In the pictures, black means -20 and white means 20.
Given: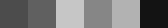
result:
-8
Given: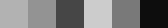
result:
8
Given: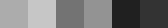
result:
7
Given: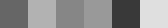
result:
-4
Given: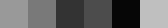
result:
4
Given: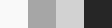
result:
19
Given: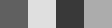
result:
-5
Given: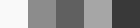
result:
19
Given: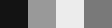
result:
-17
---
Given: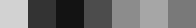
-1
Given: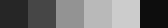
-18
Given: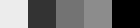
-20
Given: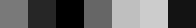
-17
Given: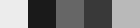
9
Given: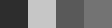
-2
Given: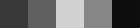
-18
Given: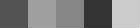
12
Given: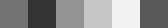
-6
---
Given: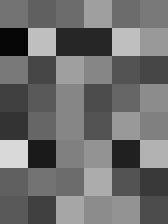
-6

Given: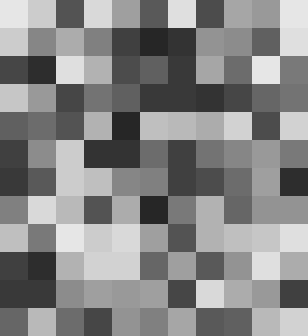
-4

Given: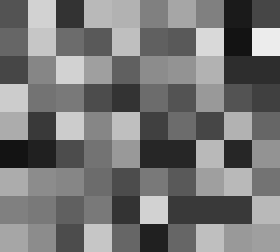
6

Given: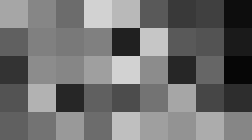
-5

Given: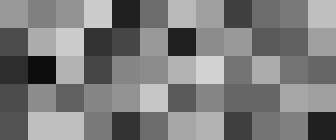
-7
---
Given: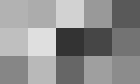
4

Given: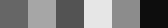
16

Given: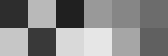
4

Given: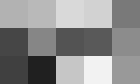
13

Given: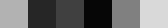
-19

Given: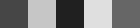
15

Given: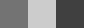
20
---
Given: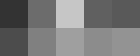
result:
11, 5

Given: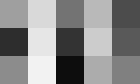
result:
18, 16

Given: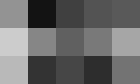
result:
12, 9

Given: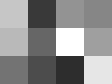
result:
20, 16

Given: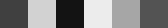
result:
17, 13

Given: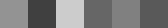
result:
12, 3

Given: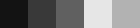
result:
16, 8

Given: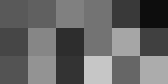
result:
11, 7

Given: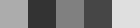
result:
15, 7

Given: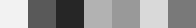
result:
18, 14
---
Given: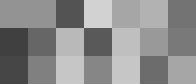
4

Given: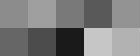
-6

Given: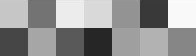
-11

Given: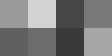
-9

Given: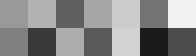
-2

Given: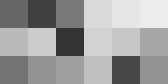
11

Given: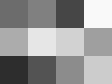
13

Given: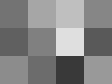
15

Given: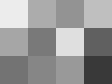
15

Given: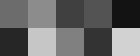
-7
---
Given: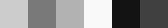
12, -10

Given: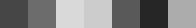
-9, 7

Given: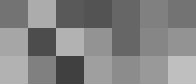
-2, 10

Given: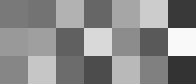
-1, -12

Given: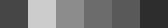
-9, -13

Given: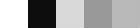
20, 9

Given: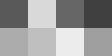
-6, 5
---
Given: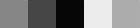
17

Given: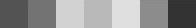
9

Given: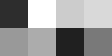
14

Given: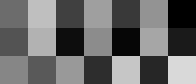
5

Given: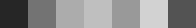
10

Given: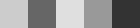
4

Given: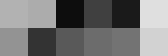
-10

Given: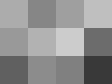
10

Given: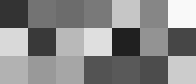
-1
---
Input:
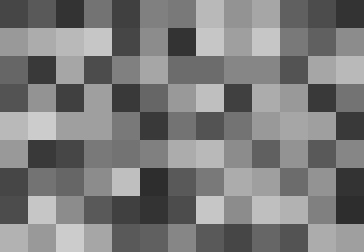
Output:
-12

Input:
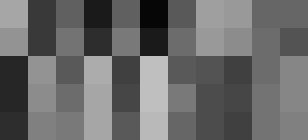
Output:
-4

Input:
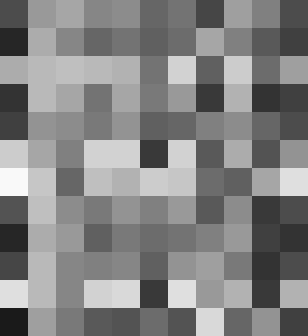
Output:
-8

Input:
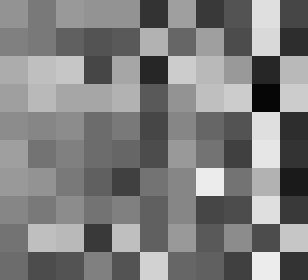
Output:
-9

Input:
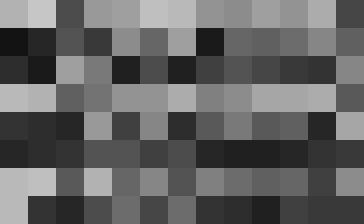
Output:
-9
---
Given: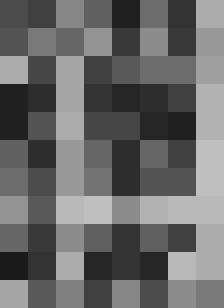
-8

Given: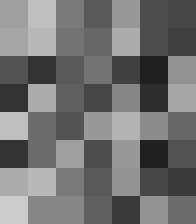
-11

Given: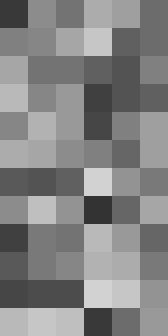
-11

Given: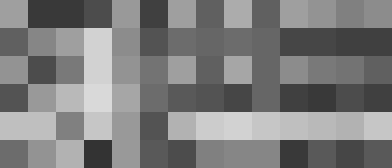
-6

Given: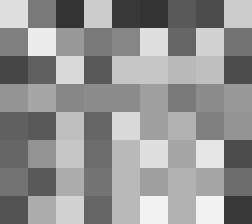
8

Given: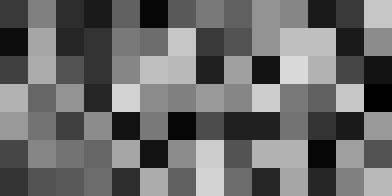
-14

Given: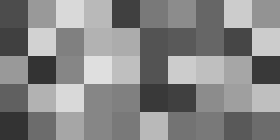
-1

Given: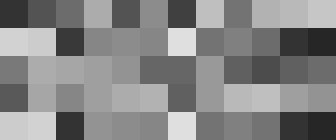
-2
